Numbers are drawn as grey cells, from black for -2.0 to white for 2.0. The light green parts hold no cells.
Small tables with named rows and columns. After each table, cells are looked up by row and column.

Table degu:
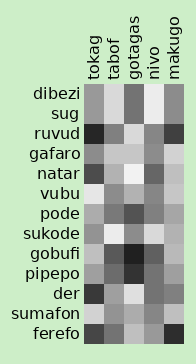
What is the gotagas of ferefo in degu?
1.0
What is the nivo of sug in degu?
1.7
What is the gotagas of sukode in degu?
0.2
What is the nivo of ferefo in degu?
0.4
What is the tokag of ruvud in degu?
-1.4
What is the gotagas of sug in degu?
-0.2
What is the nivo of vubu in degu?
0.1
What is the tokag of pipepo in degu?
0.5
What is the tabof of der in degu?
0.5
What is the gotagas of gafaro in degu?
1.1
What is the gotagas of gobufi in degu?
-1.5
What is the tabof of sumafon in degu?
0.3

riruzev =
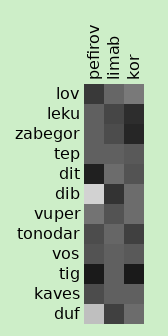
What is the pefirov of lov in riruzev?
-1.1
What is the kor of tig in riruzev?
-1.6
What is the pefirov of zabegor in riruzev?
-0.5
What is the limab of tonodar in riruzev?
-0.4
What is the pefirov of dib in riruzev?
1.3
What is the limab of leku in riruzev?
-0.9

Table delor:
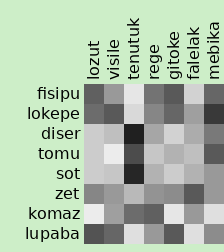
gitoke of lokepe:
-0.4
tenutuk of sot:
-1.4
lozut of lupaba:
-0.7
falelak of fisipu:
1.3
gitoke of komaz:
1.6
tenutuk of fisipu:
1.6
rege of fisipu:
-0.2
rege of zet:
0.3
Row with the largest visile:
tomu

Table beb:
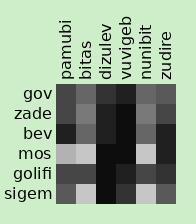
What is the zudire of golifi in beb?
-1.2
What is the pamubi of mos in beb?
0.8
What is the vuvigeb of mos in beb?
-1.8
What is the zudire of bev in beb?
-1.5
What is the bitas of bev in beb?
-0.4
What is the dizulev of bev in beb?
-1.5
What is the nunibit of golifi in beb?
-0.9
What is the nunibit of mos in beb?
1.1
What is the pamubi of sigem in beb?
-0.6
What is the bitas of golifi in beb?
-0.9
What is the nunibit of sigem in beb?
1.1
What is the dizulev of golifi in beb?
-1.8
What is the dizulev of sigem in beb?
-1.8
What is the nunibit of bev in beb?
-0.4
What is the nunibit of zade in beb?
-0.1
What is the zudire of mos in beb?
-1.5
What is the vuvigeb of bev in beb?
-1.8
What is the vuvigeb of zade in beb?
-1.8
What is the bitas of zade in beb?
-0.1
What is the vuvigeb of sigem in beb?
-1.2
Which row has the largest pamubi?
mos

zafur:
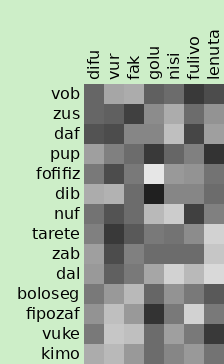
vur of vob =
0.6
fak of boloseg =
0.9
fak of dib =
-0.3
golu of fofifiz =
1.6
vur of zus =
-0.5
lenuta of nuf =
0.0
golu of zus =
0.2
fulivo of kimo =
0.4
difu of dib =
0.7
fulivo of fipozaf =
1.3
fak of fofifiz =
-0.1

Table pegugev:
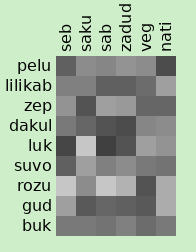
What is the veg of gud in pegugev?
-0.6
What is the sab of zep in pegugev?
0.5
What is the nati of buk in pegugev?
-0.1
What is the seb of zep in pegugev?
0.3
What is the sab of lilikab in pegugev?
-0.5
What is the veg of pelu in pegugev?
0.2
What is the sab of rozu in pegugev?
1.1
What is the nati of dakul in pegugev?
0.2
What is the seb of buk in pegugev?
-0.1
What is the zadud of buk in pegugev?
0.0
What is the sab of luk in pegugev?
-1.0
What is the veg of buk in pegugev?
-0.3

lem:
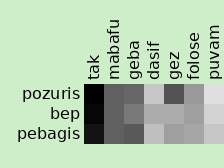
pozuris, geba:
-0.4
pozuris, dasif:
1.1
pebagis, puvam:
1.1
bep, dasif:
0.7
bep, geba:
-0.1
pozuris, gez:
-0.7
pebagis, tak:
-1.7
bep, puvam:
1.3
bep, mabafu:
-0.5
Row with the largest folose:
pebagis

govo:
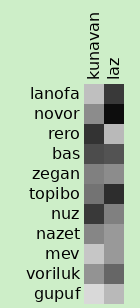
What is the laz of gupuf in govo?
0.9
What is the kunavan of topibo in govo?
-0.2
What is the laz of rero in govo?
0.9
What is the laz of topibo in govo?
-1.3
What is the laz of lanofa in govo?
-1.1
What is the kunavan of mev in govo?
1.1
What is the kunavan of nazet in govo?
0.1
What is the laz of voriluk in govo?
-0.4
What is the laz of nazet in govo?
0.4
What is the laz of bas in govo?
-0.7
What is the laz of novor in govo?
-1.8
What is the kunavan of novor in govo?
0.2
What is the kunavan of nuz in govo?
-1.1
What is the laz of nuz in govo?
0.0
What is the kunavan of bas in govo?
-0.8
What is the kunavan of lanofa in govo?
1.0
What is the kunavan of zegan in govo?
0.0
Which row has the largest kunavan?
gupuf

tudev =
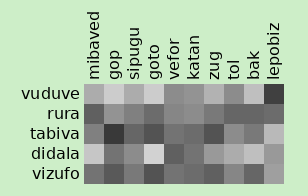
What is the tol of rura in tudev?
-0.4
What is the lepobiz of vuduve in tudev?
-1.0
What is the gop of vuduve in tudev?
1.2
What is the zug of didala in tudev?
0.4
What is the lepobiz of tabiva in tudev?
0.9
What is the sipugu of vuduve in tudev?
0.7
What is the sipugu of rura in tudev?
0.0
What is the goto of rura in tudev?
-0.3
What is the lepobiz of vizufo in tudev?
0.5
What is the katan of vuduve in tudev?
0.3
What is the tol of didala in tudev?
0.7
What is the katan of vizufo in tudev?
-0.3
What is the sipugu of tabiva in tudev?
-0.4
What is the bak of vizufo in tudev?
-0.4
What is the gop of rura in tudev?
0.3
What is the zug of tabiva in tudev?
-0.7
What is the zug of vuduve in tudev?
0.8

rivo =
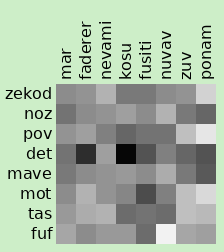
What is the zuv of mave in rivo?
-0.1
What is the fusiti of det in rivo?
-0.7
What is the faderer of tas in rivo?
0.7
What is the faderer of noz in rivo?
0.2
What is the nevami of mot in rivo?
0.3
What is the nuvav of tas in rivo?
-0.3
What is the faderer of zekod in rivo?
0.3
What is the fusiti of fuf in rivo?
-0.3
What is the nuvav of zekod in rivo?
0.2
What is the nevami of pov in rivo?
0.0
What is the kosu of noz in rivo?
0.5
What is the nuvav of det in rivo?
0.0
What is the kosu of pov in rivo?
-0.4
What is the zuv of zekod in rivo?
0.3
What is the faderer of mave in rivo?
0.2
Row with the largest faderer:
mot

